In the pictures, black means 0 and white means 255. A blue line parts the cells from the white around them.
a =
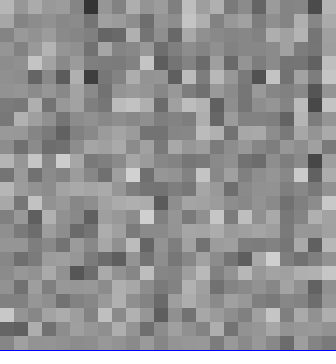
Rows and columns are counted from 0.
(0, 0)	182
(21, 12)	158
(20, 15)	113
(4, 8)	123
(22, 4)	172
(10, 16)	141
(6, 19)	134
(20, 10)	141
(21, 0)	129
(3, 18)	135
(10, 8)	170
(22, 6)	131
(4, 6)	127
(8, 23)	149
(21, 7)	153
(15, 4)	145
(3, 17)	135
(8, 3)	144
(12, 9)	209
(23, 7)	143
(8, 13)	126
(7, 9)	194
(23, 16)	115
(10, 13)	151
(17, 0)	149
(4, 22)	97
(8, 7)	136
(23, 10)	111
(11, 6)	121
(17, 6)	136
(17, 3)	137
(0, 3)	153
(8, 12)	131
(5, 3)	137
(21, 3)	143
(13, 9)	127
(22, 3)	163

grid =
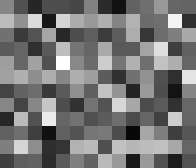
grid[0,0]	134
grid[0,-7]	43
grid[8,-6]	110
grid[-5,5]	50
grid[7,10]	76
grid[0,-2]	102
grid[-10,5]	77
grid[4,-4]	110
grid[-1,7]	186
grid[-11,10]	107
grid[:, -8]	[130, 153, 94, 102, 107, 158, 95, 116, 80, 118, 186, 99]
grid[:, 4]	[77, 212, 39, 190, 254, 134, 90, 77, 101, 97, 52, 90]
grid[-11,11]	111
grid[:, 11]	[152, 111, 109, 223, 194, 80, 78, 91, 65, 126, 192, 81]
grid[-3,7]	121
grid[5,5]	174
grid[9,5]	83
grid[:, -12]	[38, 219, 84, 47, 162, 142, 109, 135, 81, 63, 142, 98]
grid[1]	[187, 144, 219, 24, 212, 172, 153, 175, 132, 178, 107, 111, 243, 47]
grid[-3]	[96, 111, 63, 17, 97, 83, 118, 121, 76, 8, 166, 126, 62, 86]
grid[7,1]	68
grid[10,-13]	213
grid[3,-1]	97
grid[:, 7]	[43, 175, 59, 170, 205, 92, 195, 83, 92, 121, 79, 186]
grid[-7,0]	161
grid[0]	[134, 80, 38, 78, 77, 70, 130, 43, 18, 98, 111, 152, 102, 100]
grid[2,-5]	173
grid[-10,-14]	113
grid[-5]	[135, 68, 135, 198, 77, 50, 116, 83, 215, 167, 76, 91, 49, 103]
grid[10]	[127, 213, 142, 46, 52, 178, 186, 79, 193, 183, 188, 192, 168, 101]
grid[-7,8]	48
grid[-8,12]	174

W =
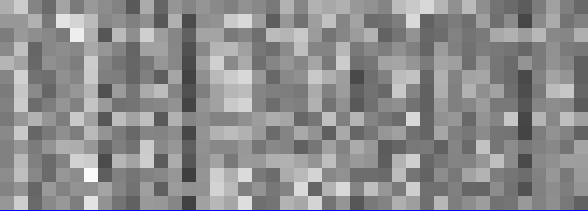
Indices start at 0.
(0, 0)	174
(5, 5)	134
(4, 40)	132
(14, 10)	153
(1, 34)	159
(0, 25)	152
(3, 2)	102
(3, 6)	169
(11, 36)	139
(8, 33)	104
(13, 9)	114
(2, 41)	175
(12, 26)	109
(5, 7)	127
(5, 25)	73
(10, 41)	164
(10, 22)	118
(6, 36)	110
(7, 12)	146
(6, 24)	156
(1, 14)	142
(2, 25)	155
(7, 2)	108
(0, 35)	115
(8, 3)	149
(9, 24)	169
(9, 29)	113
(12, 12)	150
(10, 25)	171
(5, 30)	102
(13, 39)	141
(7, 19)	109
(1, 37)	70
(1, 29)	217
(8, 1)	151
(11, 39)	144
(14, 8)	115
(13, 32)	128
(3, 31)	155
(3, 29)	128

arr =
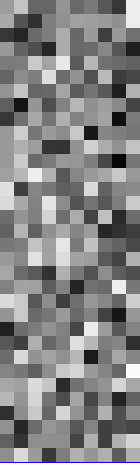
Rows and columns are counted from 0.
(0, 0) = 156
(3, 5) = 105
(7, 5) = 182
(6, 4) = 164
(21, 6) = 150
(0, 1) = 196
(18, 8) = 66
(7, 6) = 143
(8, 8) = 15
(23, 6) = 235
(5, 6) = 81
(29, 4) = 213
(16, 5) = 133
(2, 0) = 54
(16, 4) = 168
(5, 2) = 126
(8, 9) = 123
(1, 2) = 48
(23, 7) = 156
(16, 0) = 98
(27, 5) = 113
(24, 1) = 63
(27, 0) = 166
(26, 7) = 134
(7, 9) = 67
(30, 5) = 88
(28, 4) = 77
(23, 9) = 131
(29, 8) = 78
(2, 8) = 154
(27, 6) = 132
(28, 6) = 71
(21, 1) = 201
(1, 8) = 143
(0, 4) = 148
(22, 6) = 130
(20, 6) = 113

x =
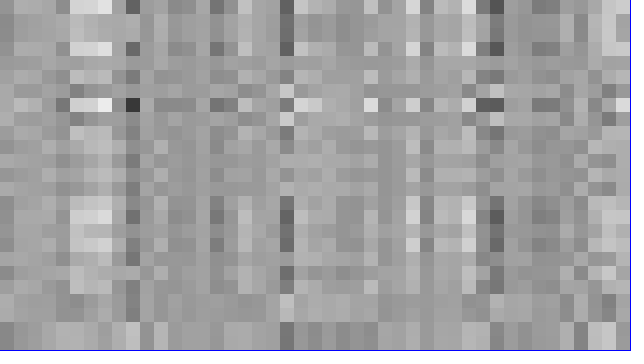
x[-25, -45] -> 148
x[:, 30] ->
[131, 152, 152, 131, 149, 154, 156, 134, 156, 152, 138, 151, 139, 152, 135, 132, 152, 133, 149, 152, 153, 154, 153, 154, 154]
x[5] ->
[161, 172, 168, 153, 143, 188, 179, 186, 148, 123, 164, 147, 149, 154, 162, 142, 145, 177, 167, 154, 131, 181, 174, 159, 159, 160, 188, 155, 165, 176, 154, 165, 159, 183, 132, 121, 154, 159, 146, 142, 162, 167, 146, 172, 182]
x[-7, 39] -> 147
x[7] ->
[169, 186, 177, 156, 119, 207, 210, 236, 143, 56, 170, 138, 138, 140, 166, 116, 129, 189, 165, 159, 123, 212, 201, 175, 169, 160, 219, 139, 164, 206, 134, 182, 172, 209, 95, 91, 158, 163, 122, 123, 145, 179, 136, 167, 218]
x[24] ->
[136, 152, 158, 168, 177, 178, 171, 160, 174, 190, 147, 181, 155, 161, 161, 151, 169, 171, 163, 160, 118, 152, 141, 155, 140, 148, 143, 165, 162, 174, 154, 167, 166, 182, 176, 134, 156, 145, 154, 156, 175, 132, 188, 198, 155]
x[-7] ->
[165, 168, 164, 159, 143, 170, 175, 187, 154, 118, 163, 151, 152, 151, 161, 144, 148, 166, 158, 161, 155, 178, 176, 167, 165, 160, 179, 149, 159, 175, 149, 167, 165, 172, 135, 142, 161, 162, 146, 147, 149, 168, 150, 154, 180]
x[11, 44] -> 173
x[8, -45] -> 174
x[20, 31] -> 166
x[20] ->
[158, 171, 167, 154, 146, 190, 181, 186, 150, 128, 162, 151, 149, 155, 163, 142, 147, 178, 167, 154, 126, 180, 171, 158, 156, 158, 186, 157, 165, 177, 153, 166, 160, 186, 135, 119, 153, 157, 145, 142, 165, 163, 150, 177, 181]
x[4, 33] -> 167
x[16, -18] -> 160
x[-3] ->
[171, 163, 160, 160, 146, 147, 160, 172, 155, 127, 164, 150, 159, 152, 158, 156, 153, 151, 152, 164, 184, 167, 174, 169, 172, 163, 167, 148, 154, 161, 153, 162, 162, 151, 145, 170, 165, 167, 154, 157, 141, 172, 148, 134, 168]
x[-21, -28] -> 159
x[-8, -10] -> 105
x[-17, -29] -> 158
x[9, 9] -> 130
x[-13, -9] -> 166
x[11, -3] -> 148
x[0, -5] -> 158
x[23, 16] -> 170
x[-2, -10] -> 136
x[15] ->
[144, 169, 169, 170, 148, 205, 208, 218, 168, 113, 154, 169, 140, 145, 166, 120, 150, 189, 164, 164, 100, 189, 172, 171, 149, 148, 181, 148, 163, 210, 132, 186, 179, 216, 133, 92, 159, 149, 127, 132, 159, 146, 176, 198, 197]
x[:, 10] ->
[157, 150, 151, 156, 155, 164, 160, 170, 163, 161, 151, 164, 152, 164, 150, 154, 157, 151, 163, 151, 162, 164, 164, 147, 147]
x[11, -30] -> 151
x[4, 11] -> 168
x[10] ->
[147, 157, 160, 174, 160, 170, 184, 189, 175, 143, 151, 176, 152, 149, 162, 138, 162, 167, 154, 169, 139, 167, 160, 173, 154, 149, 153, 149, 156, 189, 138, 177, 176, 185, 156, 137, 166, 152, 141, 150, 151, 144, 183, 175, 173]
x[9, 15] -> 141
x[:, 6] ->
[213, 177, 179, 211, 168, 179, 148, 210, 149, 182, 184, 166, 180, 163, 195, 208, 182, 201, 175, 178, 181, 155, 160, 170, 171]
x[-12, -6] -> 155

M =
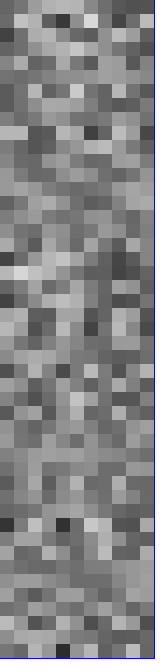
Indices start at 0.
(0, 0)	101
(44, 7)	105
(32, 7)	139
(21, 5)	176
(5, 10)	136
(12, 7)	111
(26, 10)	179
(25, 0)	138
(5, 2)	117
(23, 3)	107
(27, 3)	117
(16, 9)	105
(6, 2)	182
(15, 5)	118
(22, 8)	175
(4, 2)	99
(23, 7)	115
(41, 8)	134
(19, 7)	94
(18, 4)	194
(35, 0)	112
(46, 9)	187
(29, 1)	147
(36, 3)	148
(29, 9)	112
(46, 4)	44
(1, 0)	106
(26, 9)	134
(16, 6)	120
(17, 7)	120
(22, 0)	164
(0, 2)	156
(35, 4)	139
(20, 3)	107
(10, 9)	121
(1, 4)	57
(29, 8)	174
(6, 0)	91
